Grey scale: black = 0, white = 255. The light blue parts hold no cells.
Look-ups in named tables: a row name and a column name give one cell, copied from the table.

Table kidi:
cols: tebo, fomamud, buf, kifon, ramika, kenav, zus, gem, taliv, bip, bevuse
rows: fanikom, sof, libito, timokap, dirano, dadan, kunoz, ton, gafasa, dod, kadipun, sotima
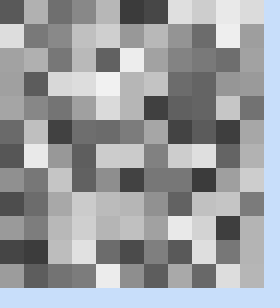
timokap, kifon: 221
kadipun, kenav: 75
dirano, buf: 116
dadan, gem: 67
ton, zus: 119
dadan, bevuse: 167
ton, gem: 119
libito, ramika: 97
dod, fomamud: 125
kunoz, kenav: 203
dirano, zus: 64
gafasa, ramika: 187
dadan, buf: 65
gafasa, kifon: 203
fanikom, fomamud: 177
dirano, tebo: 165
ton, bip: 159

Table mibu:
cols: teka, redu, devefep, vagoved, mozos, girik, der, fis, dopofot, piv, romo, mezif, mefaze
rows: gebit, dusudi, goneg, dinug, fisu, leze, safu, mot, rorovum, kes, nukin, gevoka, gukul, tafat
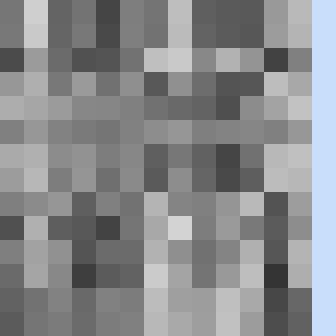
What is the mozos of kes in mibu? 67
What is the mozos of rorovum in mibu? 128
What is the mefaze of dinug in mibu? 168
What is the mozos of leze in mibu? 117
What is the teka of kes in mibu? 80
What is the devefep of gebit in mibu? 100
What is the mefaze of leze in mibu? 151
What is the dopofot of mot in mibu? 101
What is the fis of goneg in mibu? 201
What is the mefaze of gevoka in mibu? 174
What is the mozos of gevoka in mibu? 91
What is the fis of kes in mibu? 211
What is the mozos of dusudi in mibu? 73
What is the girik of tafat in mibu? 128
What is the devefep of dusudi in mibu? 101
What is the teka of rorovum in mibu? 127
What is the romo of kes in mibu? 121
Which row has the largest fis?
kes

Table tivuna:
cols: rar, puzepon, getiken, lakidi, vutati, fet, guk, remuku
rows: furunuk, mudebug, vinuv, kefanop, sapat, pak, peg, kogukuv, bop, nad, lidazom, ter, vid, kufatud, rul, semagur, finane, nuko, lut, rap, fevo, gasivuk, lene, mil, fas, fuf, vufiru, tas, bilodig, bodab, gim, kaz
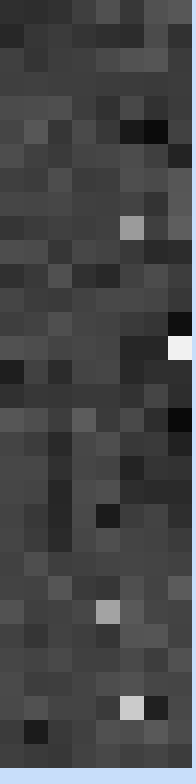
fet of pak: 25
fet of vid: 72
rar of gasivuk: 67
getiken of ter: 80
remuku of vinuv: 59
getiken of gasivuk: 39
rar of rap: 71
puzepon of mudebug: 54
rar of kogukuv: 63
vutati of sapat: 49
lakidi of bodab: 68
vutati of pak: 56
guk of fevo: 42
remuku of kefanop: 60
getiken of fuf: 65
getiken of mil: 62
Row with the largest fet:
bodab

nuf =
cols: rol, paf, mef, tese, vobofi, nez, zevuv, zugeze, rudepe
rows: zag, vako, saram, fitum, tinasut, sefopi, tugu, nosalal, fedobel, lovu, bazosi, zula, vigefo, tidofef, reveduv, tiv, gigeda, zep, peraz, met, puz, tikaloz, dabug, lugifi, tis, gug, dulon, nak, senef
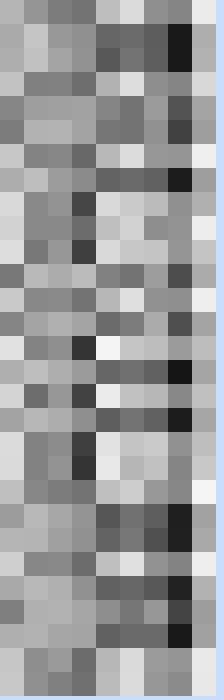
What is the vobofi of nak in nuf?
183
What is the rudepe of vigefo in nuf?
238
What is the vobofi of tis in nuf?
97
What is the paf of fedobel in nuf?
137
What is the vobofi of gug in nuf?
141
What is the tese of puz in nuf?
114
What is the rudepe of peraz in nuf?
190
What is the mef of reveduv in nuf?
143
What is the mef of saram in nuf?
164
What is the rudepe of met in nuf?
200
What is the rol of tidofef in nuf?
133
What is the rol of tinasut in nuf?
134
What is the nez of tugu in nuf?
220

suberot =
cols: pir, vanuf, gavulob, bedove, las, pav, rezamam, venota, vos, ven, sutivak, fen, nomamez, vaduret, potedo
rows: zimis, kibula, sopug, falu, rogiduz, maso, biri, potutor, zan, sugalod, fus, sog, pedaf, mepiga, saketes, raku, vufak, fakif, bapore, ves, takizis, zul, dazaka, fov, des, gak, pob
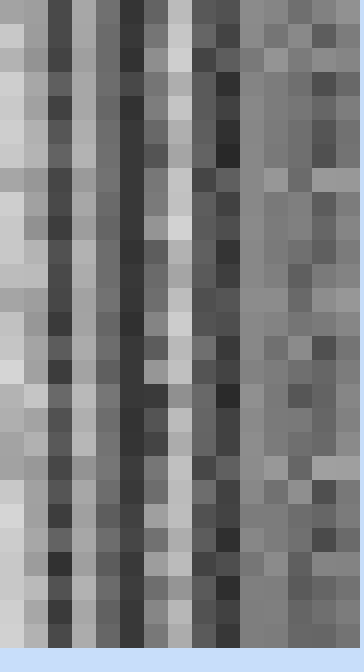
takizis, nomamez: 143
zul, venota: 189
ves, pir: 162
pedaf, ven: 85
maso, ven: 48
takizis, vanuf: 161
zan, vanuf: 161
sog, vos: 90
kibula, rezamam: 117
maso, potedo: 113
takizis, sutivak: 136
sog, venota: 165

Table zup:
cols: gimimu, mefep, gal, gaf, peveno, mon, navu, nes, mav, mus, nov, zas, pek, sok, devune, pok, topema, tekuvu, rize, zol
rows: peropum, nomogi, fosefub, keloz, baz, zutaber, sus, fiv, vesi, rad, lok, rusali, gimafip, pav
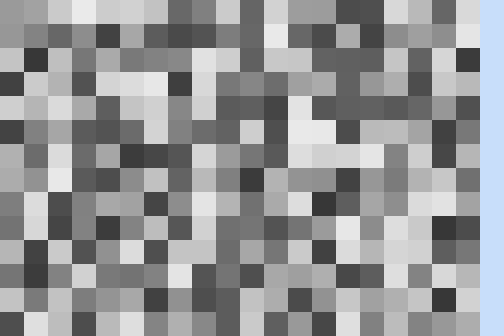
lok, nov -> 167
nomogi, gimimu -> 151
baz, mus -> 91
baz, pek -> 227
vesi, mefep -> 220
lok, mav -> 196
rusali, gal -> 130
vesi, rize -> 226
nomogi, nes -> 74
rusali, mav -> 84
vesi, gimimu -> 126
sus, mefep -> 108
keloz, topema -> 174
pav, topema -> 188
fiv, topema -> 123
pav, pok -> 129

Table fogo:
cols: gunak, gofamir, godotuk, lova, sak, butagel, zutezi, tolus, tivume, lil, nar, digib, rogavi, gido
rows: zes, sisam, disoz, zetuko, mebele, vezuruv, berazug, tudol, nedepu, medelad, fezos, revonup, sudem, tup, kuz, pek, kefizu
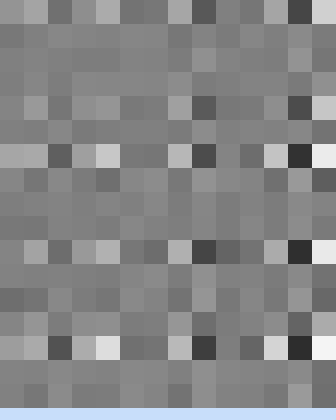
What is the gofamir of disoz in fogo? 131
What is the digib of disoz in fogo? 125
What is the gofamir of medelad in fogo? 119
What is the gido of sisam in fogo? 123
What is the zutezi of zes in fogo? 119
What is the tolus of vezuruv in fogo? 123
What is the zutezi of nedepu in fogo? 135

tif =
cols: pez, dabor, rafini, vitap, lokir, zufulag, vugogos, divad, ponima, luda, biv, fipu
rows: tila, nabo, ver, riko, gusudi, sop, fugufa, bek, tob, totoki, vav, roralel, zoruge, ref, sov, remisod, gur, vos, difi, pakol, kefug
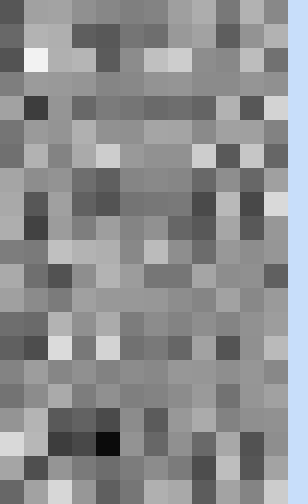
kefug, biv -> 132
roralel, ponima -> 165
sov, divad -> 102
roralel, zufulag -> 156
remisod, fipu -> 136
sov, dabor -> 77
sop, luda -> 161
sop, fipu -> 130
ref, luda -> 132
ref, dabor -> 106
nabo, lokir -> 88
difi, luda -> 168
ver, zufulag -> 140
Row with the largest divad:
ver

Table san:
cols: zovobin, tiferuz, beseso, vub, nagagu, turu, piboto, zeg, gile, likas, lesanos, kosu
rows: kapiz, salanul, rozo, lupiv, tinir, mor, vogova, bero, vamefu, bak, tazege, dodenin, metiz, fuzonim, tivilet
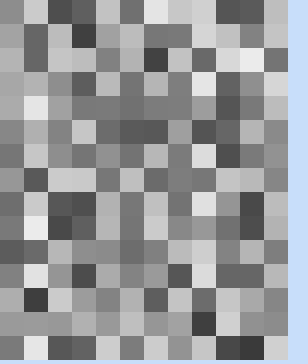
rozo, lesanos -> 235
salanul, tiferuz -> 102
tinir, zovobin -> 171
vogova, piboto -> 183
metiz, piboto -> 94
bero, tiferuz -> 89
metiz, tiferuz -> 62
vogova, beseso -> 142
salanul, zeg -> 121
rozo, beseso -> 197
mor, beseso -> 131
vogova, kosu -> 146
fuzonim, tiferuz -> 155
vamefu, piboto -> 192
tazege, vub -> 142
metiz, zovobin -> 174
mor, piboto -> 88

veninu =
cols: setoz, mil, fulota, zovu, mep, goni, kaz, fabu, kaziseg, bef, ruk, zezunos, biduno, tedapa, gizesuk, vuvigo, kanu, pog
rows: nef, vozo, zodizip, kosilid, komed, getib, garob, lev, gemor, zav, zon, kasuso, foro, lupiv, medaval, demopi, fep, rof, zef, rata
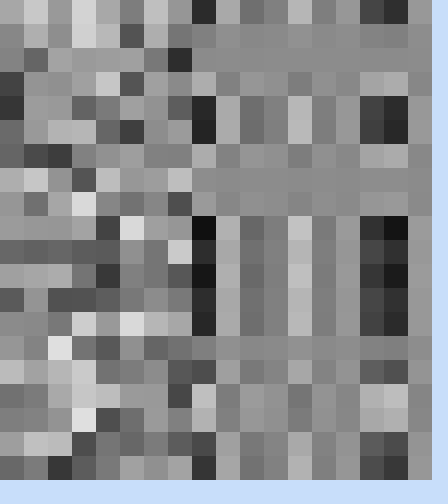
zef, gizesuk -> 147
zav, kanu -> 20
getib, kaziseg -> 36
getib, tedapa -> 125
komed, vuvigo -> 66
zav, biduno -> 194
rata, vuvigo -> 76
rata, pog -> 151
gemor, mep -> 134
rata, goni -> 161
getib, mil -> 153
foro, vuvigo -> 70
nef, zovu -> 211
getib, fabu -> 155
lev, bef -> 139
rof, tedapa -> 145

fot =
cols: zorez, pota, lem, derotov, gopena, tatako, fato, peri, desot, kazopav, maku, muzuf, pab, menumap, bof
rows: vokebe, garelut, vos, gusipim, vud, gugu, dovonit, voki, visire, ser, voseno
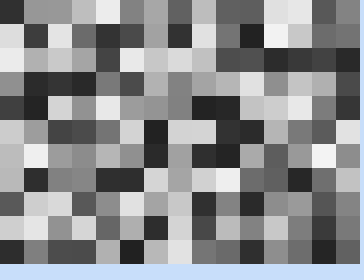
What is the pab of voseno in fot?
109
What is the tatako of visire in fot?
225
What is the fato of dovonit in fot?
42
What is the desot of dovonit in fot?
47
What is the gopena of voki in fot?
47
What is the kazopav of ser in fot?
187
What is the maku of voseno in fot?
47
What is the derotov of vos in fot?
165
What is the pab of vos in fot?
57
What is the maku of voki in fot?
108
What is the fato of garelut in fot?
162
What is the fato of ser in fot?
45
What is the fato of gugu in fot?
34
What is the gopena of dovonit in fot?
182
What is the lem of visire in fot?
217
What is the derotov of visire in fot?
88
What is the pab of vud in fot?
232
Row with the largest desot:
garelut

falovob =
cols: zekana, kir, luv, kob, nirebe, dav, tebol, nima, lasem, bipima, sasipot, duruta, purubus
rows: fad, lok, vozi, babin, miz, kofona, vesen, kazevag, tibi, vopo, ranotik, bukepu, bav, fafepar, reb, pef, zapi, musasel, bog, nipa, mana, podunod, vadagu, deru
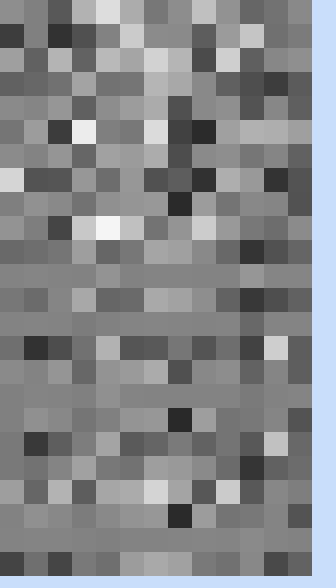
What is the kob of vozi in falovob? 98
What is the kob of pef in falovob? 103
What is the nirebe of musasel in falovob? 128
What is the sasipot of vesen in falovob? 118
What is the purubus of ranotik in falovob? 101
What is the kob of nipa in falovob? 161
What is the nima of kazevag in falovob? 93
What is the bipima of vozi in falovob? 207
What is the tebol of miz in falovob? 171
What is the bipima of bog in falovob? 116
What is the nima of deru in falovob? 161
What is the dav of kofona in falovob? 120
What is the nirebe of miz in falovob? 141
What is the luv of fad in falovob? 88
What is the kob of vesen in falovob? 102
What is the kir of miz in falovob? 133
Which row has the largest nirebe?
vopo

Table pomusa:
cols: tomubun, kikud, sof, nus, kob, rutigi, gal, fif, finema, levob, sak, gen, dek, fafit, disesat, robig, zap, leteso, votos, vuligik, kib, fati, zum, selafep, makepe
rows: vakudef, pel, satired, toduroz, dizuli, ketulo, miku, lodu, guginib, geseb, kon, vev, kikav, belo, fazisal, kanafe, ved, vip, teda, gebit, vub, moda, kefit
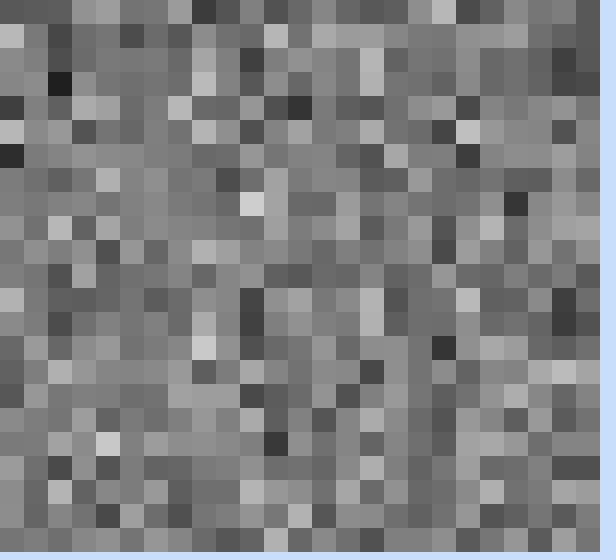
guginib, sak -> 206
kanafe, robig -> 72
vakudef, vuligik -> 75
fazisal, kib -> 168
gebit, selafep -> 80
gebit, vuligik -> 158
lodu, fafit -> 134
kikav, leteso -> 111
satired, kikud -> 127
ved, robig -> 128
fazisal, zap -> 142
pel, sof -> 71
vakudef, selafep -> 125
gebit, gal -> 99
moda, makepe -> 124
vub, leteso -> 104
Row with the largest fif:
dizuli

